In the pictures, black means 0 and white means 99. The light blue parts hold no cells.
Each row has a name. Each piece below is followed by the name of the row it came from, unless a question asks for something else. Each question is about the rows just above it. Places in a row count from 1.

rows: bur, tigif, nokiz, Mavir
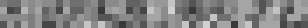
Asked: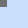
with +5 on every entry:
[48]
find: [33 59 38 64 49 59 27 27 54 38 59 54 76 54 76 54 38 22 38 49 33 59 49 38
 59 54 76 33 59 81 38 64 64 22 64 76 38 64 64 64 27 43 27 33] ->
Mavir
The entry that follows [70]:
[54]
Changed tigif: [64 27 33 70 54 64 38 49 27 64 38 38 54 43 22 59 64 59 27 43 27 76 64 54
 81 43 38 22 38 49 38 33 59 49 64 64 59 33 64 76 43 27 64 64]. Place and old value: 14, [49]
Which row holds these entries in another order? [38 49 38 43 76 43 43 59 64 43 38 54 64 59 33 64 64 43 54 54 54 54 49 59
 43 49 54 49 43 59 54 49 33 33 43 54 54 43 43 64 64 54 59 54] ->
nokiz
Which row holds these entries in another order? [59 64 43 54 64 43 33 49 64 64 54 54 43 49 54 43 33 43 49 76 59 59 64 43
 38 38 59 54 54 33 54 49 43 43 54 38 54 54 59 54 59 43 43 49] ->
bur

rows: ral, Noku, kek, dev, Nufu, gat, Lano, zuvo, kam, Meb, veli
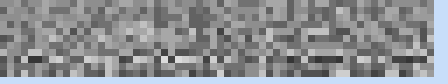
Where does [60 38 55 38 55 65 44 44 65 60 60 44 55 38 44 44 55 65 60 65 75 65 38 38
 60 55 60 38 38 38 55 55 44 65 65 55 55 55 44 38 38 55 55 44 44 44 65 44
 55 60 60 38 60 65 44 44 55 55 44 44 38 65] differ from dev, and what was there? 47, [60]
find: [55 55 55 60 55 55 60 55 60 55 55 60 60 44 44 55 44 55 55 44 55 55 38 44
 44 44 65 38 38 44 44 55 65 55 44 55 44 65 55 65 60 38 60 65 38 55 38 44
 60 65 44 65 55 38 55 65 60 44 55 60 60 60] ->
kek
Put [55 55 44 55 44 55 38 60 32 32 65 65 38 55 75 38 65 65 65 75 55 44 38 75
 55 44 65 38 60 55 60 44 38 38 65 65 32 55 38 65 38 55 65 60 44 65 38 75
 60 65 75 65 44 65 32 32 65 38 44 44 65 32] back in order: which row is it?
gat
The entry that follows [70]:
[55]
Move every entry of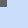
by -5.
[33]
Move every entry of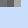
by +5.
[49 43 70]
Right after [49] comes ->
[55]

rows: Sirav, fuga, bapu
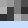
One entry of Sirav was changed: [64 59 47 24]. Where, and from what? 4, [30]
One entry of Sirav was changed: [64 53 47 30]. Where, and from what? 2, [59]
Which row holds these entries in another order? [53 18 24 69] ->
bapu
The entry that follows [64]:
[59]
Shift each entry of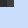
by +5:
[23 29]
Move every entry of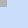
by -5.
[64]
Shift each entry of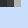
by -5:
[13 19 64]

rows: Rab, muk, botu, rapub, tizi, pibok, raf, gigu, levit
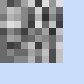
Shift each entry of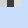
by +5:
[86 29 91]
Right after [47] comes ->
[69]
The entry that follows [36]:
[41]

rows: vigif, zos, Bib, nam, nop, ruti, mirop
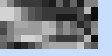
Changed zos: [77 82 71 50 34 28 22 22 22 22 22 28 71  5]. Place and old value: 1, [82]
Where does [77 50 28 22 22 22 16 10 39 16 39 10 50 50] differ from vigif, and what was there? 1, [71]

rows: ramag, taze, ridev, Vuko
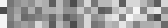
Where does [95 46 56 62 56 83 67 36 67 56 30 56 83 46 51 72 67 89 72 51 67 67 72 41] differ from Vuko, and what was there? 9, [72]
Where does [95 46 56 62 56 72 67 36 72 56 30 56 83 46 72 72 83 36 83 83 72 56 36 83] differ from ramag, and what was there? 10, [51]
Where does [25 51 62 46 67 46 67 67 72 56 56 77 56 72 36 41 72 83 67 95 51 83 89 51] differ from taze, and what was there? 1, [30]
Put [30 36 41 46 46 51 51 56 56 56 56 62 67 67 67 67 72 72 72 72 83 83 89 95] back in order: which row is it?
Vuko
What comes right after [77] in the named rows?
[56]
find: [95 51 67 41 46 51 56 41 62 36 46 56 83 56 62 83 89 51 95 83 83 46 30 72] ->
ridev
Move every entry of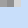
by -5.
[57 51 78]

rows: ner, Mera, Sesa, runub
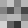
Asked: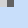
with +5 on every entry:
[87 43]
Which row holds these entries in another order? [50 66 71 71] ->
Sesa

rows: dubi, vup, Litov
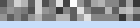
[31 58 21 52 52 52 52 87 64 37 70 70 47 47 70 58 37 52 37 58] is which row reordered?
Litov
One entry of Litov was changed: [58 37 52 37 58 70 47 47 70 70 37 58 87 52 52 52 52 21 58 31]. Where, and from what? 12, [64]
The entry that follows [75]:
[58]
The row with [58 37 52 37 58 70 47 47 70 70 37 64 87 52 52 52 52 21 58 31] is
Litov
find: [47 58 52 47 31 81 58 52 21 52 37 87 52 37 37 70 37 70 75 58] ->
vup
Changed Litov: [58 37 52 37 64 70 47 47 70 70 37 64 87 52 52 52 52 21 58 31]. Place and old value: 5, [58]

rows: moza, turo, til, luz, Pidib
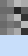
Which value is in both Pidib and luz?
[46]
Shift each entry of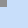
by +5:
[61]
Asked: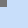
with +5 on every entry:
[51]
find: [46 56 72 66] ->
moza

